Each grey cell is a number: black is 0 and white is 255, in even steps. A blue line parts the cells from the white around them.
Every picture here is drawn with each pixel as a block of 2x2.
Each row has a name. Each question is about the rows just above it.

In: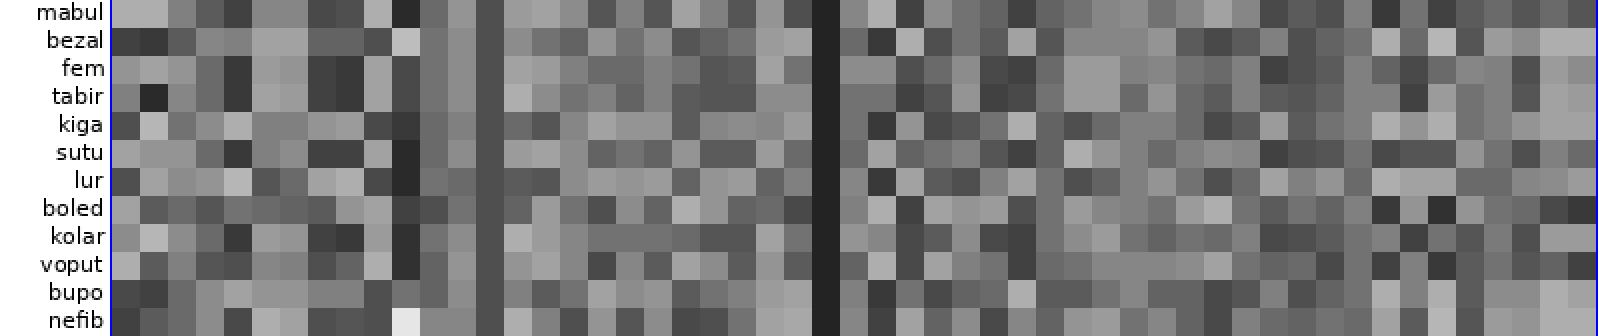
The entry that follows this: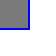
79
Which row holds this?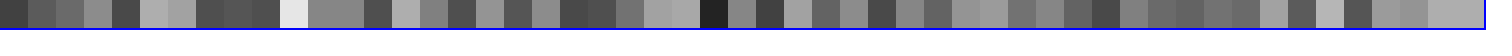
nefib
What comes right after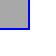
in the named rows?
35

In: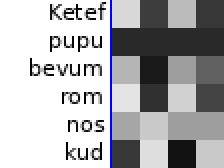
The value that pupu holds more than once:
41
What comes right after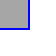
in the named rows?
201
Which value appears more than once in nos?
158
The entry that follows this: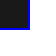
158

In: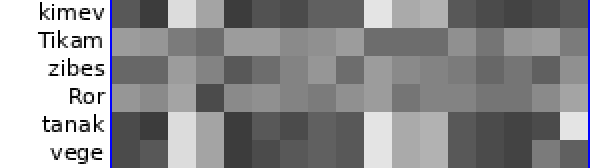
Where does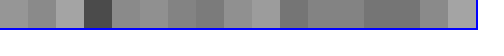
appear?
Ror
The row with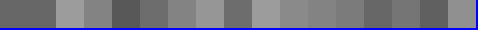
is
zibes
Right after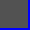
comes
75

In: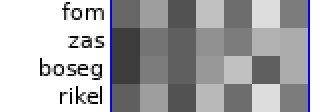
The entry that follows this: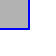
171
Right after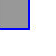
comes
192
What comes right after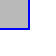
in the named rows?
109
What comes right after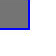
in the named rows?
95
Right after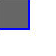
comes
158
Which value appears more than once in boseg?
95

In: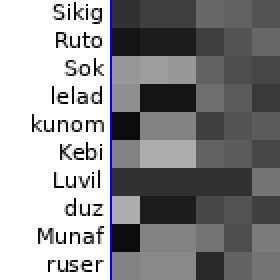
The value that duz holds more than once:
28
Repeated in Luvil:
49
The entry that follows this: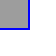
151
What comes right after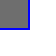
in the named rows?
91

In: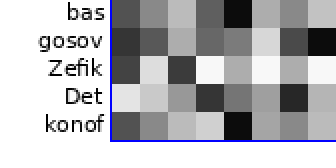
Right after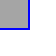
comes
137
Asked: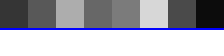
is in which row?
gosov
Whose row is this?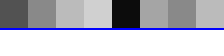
konof

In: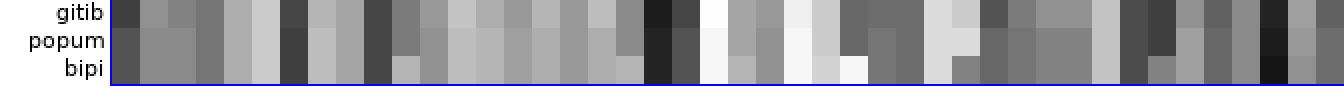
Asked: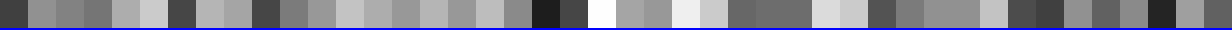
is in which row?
gitib
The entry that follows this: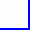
165
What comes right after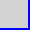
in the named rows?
246

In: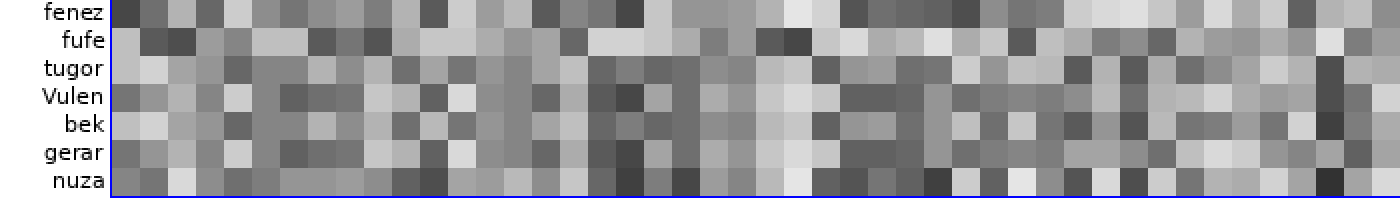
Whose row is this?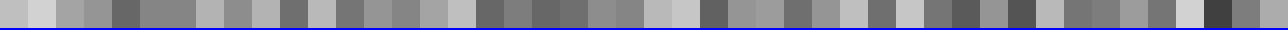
bek
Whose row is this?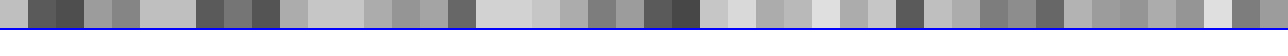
fufe

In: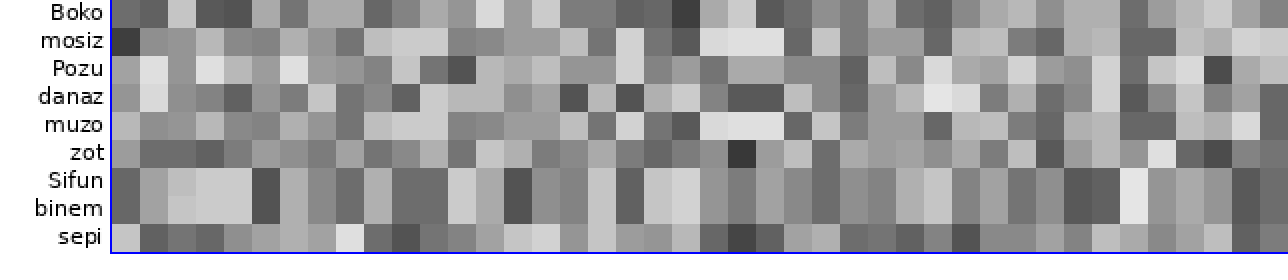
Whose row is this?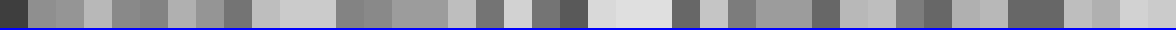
mosiz
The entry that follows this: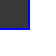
156

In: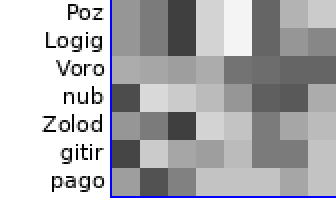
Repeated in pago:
195
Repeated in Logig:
150

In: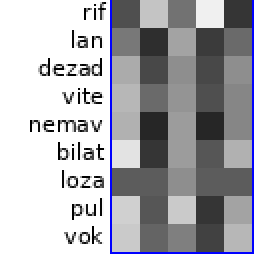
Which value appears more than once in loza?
92
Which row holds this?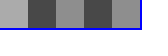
dezad

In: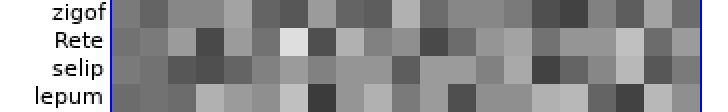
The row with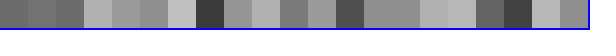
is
lepum
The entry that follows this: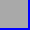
66

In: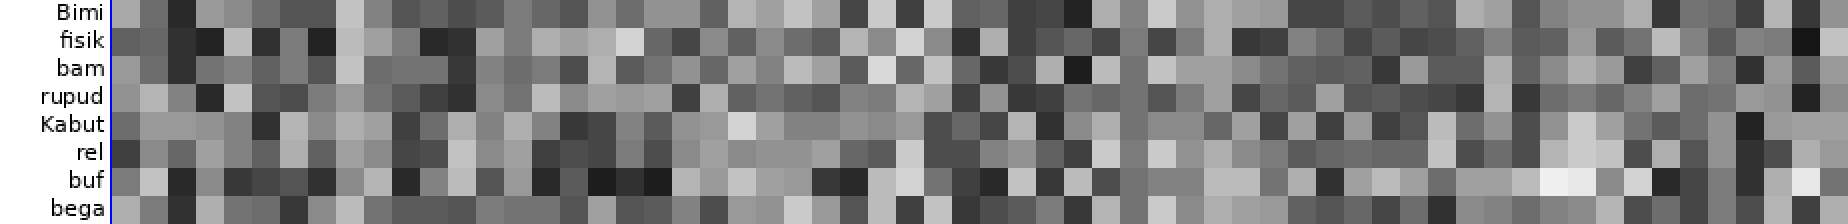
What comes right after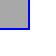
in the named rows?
109
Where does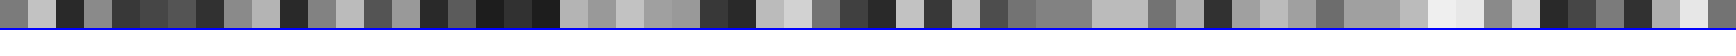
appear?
buf

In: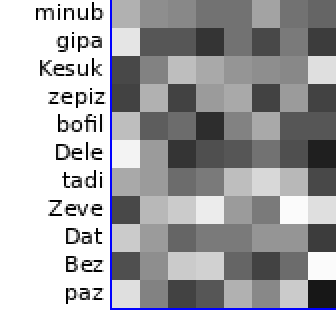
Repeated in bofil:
86
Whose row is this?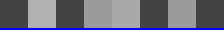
zepiz
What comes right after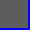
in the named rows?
108
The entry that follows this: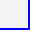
155
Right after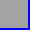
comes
114

